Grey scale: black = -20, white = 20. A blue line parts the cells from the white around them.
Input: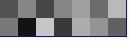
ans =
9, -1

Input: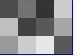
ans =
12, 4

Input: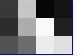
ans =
-17, -7

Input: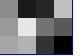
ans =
10, 6

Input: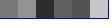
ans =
11, -1

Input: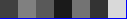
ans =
14, -10

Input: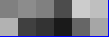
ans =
10, 8
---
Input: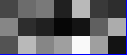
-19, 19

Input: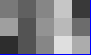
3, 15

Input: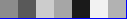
6, 18

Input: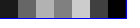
0, 12

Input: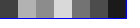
14, 14

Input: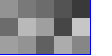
5, 11

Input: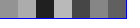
9, 9

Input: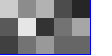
-12, 16
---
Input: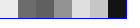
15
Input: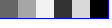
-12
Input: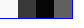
-11
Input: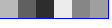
17
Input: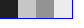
11
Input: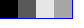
-6
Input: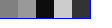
-18
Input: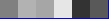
16
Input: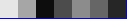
2
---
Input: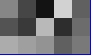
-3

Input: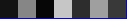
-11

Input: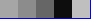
2

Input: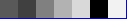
0

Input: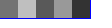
-2

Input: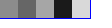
2
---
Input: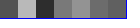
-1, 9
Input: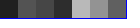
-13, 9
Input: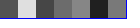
-3, 15
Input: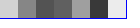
-5, 17
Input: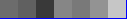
1, 11
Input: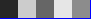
-4, 16
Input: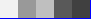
10, 18
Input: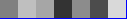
-12, 14
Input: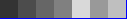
0, 14
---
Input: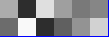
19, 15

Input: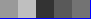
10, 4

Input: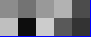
12, 10

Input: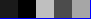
10, 6

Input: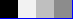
18, 10

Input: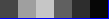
11, 5

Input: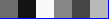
19, 9

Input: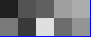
15, 7

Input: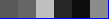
10, 2
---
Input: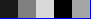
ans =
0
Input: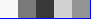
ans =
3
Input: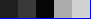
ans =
-11
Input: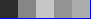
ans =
3
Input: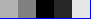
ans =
0
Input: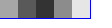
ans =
2
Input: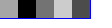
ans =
-2
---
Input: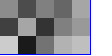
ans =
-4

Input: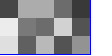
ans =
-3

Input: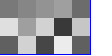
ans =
5

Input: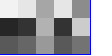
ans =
16

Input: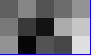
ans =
-3

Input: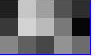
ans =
-7
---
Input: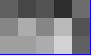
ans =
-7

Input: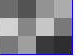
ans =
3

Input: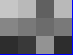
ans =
-5

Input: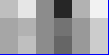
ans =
2

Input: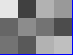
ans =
8

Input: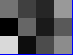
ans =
-14

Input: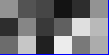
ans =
-9

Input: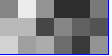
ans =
3
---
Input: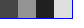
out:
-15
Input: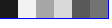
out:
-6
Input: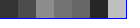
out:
-14
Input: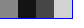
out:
-9
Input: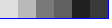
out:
-15
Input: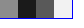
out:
-6
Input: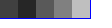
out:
0
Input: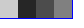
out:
-8
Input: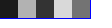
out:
14
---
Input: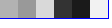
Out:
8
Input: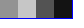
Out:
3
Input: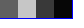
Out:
-5
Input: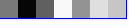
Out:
-1
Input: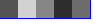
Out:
-7
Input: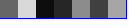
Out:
-4
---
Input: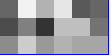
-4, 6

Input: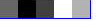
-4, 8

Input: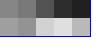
1, 9

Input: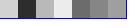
13, 5

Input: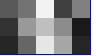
-6, -14

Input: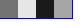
-2, 6

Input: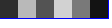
-13, -17
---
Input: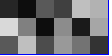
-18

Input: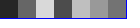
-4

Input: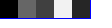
-4

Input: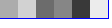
13

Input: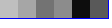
6

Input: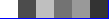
-8
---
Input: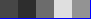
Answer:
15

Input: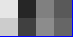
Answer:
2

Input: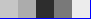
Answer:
-1

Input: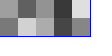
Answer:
-9

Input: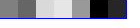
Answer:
-20

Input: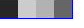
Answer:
8

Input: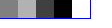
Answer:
-20
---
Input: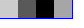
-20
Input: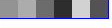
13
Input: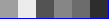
-3
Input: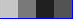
-15
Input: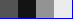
3
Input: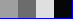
15
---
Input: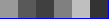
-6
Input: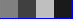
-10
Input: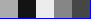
-17
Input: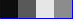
-6
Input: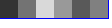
-2
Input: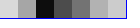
6
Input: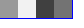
18
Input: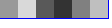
14
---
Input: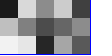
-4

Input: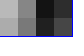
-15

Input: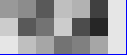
-14

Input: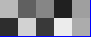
17

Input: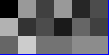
-4

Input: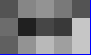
-11

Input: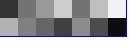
-8

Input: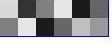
10

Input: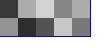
11
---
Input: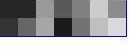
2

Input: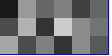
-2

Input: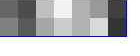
-10

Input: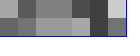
12

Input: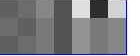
1

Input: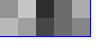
7

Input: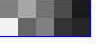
-16
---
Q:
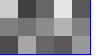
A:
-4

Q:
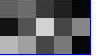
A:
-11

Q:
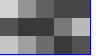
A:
-5

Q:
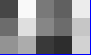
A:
-1

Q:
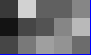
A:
-5

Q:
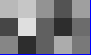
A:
3

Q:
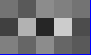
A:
2
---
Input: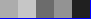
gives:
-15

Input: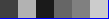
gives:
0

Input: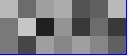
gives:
-7

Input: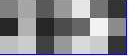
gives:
16

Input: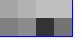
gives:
0

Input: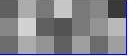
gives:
-1

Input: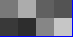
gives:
-11
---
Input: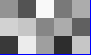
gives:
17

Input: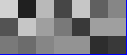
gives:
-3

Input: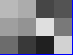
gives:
-11

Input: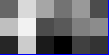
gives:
12

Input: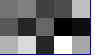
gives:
14

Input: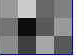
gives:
-10
